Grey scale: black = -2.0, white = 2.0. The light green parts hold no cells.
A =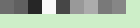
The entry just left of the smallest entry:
-0.5
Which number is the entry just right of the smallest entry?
1.9
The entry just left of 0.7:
0.4

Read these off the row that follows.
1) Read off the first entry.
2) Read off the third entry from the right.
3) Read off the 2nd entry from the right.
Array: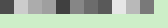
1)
-0.8
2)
1.6
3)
0.9

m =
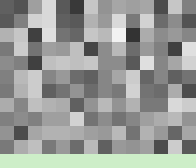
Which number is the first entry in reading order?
-0.5
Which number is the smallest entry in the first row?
-1.1
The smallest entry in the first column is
-0.6
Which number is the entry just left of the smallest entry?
1.8
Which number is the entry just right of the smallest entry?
0.7
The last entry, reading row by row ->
-0.6
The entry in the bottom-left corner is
-0.1
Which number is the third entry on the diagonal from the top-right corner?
0.2
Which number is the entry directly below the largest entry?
0.9
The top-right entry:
0.0
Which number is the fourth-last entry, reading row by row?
0.5
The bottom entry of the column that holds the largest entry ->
0.4
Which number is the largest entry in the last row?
1.2
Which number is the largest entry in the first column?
0.8
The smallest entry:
-1.2
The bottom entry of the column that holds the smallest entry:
0.3
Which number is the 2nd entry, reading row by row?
-0.7
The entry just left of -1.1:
-0.6
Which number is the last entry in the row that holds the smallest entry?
0.1
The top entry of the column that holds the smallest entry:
0.5
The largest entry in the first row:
1.4
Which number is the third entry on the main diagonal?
-1.0
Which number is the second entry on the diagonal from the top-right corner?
0.2
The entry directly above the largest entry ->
1.4

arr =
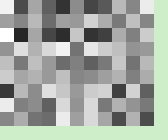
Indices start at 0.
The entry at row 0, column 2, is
0.6
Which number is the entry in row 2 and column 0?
2.0
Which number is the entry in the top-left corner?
1.8
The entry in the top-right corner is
1.7
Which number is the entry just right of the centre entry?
-0.5
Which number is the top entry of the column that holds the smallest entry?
-0.8
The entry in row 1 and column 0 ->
0.5
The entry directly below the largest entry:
0.3
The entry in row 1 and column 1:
0.1
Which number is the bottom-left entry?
0.1
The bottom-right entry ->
-0.8
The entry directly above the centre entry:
-0.2
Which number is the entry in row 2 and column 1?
-1.4
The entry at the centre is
0.0
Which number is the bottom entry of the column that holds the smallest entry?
0.7

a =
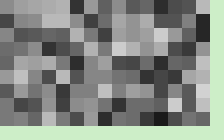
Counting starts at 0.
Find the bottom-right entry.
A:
-0.4
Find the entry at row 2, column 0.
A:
0.1
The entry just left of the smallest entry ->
-1.1
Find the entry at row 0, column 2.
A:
0.6
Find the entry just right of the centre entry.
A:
-0.8
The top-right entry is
0.9
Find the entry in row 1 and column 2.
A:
0.2
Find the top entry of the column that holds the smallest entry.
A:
-1.3
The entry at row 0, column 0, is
0.2
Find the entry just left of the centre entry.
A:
0.1
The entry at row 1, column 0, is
-0.9
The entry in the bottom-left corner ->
-0.1
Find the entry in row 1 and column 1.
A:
0.1
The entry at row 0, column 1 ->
0.5
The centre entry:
0.5
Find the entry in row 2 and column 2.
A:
-0.6
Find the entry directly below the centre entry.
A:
0.1

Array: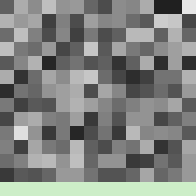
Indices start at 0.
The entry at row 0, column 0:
-0.5
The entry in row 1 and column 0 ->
0.8
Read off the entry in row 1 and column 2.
0.6
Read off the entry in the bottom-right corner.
0.4
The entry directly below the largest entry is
-0.9
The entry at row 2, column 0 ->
-0.3
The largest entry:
1.6
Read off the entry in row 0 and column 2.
0.2
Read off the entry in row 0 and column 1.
0.7
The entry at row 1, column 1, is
0.4
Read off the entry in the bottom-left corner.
-1.1
